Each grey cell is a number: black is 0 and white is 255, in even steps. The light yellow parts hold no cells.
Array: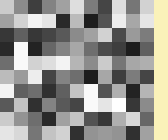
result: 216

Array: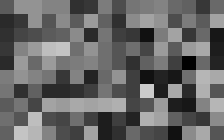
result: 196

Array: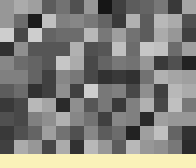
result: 171

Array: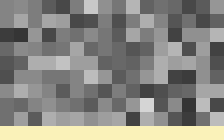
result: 158

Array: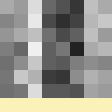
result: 118
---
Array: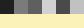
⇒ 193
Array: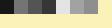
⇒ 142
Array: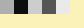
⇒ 234
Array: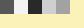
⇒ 162
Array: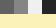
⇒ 37
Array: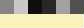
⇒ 81
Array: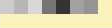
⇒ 148
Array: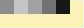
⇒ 23
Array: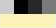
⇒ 122
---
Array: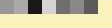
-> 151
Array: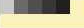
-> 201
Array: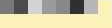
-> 121
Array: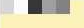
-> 215
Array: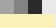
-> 164
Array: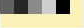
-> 97
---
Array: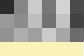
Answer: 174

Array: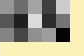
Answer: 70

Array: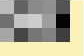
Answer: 70

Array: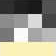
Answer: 250

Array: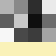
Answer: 73

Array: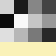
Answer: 183

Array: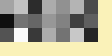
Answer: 250

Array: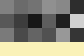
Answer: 74

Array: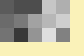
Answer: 56
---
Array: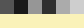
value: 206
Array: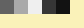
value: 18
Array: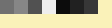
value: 55
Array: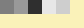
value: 206
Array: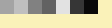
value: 9
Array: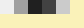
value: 203
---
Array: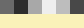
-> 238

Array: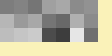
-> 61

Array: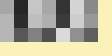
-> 218

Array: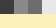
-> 137

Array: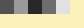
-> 40

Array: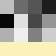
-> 239
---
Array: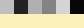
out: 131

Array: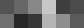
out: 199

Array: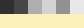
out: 211

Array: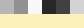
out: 39

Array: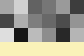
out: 118

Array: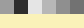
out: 183

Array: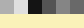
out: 84

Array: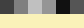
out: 149

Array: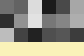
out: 27

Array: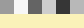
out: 205
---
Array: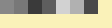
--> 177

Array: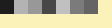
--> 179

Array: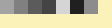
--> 163

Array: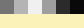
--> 180

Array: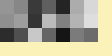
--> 216

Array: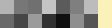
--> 188

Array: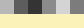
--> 183
